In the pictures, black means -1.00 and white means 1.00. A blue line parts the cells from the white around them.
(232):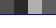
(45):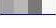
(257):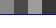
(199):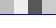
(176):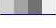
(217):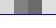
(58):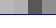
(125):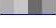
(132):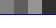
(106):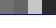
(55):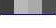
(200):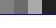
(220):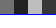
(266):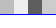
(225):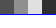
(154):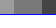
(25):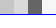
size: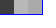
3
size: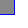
1
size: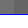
2
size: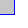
1

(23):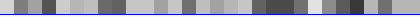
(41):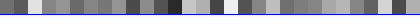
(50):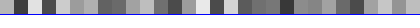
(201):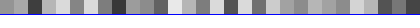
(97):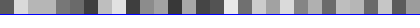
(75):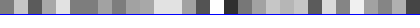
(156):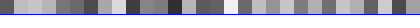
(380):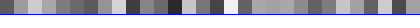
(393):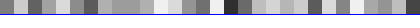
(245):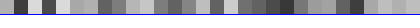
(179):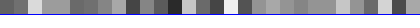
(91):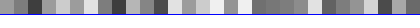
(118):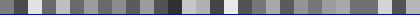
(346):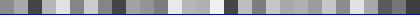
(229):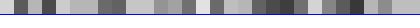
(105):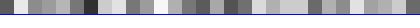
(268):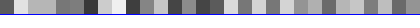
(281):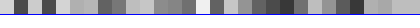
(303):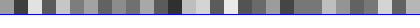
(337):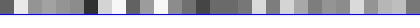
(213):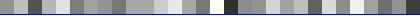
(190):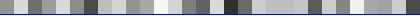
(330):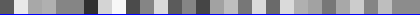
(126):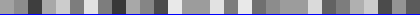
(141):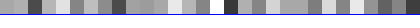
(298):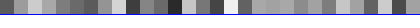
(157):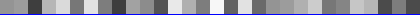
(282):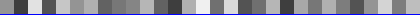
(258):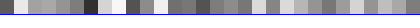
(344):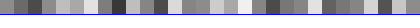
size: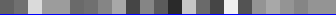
24
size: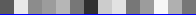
14
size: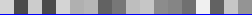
18

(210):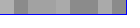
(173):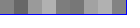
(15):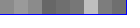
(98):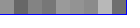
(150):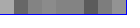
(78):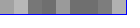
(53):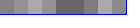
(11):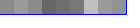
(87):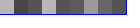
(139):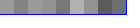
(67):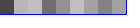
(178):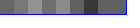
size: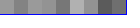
9
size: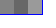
3
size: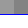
2
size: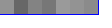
7

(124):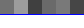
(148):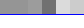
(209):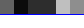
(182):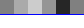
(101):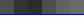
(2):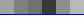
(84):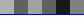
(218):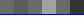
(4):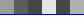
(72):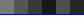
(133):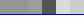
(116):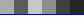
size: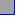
1
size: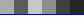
6
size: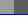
2
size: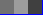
3
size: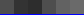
6
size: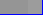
3
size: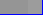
3

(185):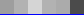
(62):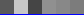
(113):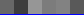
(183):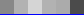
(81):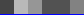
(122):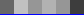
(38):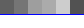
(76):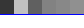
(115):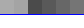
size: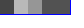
5
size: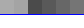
6
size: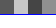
4
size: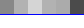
6
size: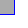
1
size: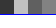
4

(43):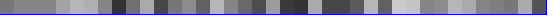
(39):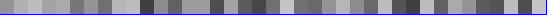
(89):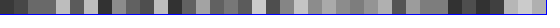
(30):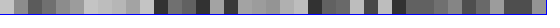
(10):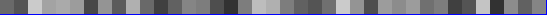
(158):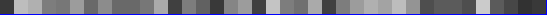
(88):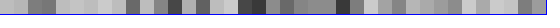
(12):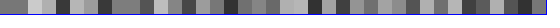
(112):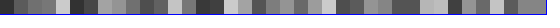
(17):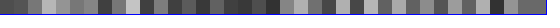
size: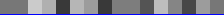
16
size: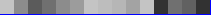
15
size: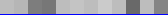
12
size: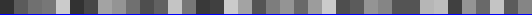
38
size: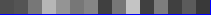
15
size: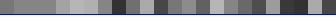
24

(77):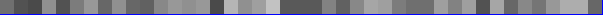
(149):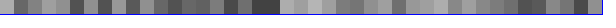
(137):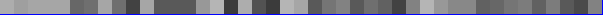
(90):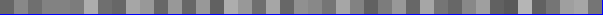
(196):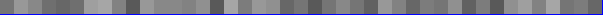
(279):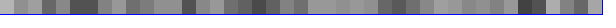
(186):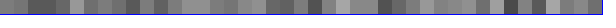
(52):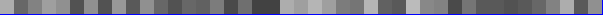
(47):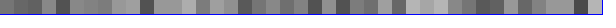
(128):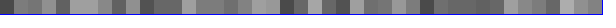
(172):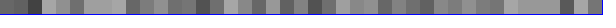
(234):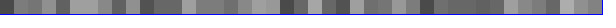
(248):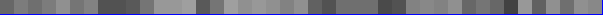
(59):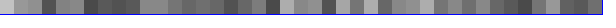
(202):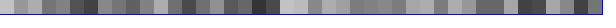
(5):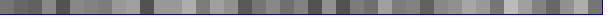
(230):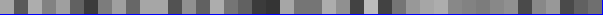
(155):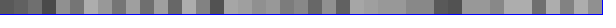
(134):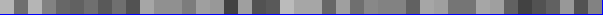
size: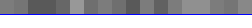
18
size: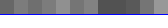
12

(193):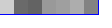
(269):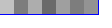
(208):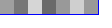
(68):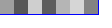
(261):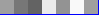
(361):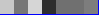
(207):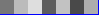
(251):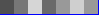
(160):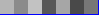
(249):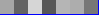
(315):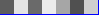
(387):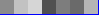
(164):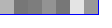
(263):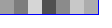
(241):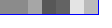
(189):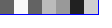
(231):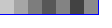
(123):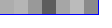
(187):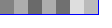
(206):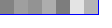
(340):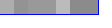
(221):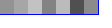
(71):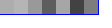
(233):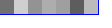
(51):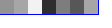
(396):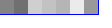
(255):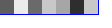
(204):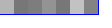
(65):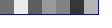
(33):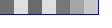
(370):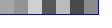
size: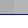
2
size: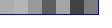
7
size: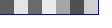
7
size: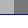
2
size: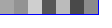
7
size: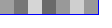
7

